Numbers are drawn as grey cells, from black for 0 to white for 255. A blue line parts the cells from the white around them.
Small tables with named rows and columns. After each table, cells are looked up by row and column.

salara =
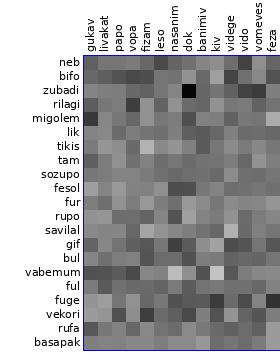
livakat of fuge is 157
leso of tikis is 137
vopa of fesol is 130
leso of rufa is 115
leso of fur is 125
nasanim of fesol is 78
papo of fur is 145
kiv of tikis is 119
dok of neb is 113
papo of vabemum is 92
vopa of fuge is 145
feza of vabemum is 137
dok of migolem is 79
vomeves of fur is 135
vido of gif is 84
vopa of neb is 123

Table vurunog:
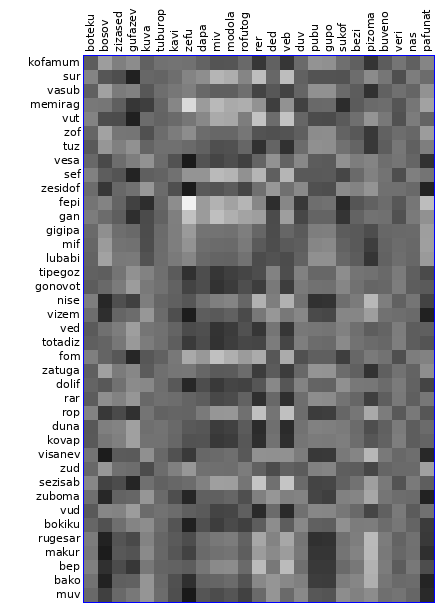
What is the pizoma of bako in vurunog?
175
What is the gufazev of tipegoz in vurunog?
145
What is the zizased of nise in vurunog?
79
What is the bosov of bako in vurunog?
34
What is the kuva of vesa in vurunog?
146
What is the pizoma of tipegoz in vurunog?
113
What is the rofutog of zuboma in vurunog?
79
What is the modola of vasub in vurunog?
95
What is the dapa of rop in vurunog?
122
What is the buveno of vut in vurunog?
120
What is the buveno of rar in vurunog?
94
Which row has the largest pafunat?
fepi

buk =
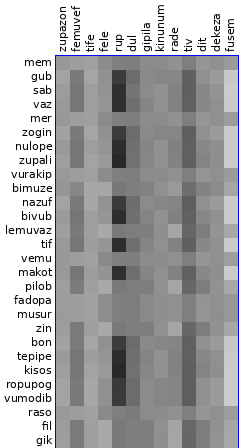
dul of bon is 108
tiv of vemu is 127
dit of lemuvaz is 125
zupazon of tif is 153
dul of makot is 111
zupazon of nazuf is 163
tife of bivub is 158
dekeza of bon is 154
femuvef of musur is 157

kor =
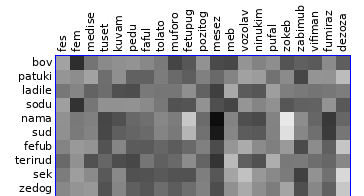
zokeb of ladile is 126
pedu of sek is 81
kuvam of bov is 144
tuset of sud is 71
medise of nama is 128
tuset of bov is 138
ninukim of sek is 152
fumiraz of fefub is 96

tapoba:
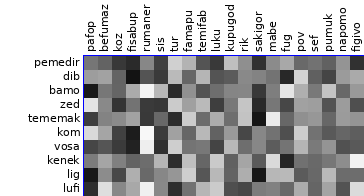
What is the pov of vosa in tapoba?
181
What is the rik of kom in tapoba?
71
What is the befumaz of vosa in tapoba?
85
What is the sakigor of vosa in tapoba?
135
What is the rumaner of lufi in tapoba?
240
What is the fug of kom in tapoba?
79
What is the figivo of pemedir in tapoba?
49
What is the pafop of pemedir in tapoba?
118
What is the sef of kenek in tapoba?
105
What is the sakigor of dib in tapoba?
131
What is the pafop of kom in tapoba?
217
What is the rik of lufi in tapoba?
71

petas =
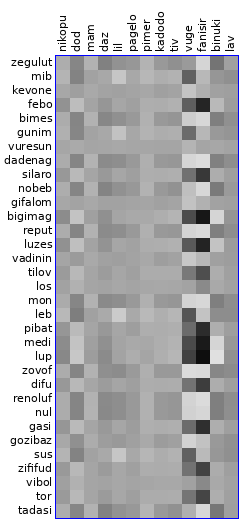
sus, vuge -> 96
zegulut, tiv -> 144
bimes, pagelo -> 153
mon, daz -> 138
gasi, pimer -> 175
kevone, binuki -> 161
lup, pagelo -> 173
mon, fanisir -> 215
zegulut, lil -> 146
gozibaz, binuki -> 153
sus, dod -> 131
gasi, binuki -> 174
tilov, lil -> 166
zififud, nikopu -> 153
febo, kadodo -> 173
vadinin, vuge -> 200
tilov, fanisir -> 78
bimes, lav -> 144
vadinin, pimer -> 168
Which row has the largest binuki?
lup

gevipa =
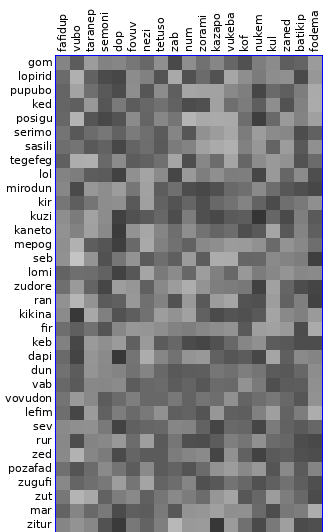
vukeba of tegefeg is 165
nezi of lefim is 121
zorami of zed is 138
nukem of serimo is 156
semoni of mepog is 85
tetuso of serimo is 91
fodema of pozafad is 132
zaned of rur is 102
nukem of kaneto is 89

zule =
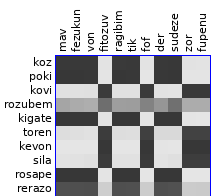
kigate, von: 56
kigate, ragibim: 55
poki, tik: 56
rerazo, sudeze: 81
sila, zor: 61
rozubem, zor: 172
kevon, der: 228
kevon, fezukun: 229
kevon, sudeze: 229
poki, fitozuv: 228
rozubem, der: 150

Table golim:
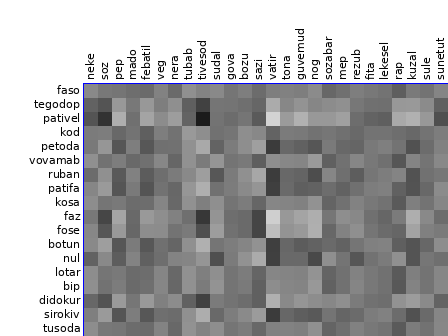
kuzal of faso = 122
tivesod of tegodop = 65
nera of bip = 103
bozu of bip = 122
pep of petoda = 86
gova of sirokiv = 125
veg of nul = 110
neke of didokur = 103
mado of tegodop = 120
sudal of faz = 148
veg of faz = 142
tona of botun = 103
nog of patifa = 98
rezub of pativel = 109
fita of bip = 120
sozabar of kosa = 100
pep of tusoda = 118
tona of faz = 152

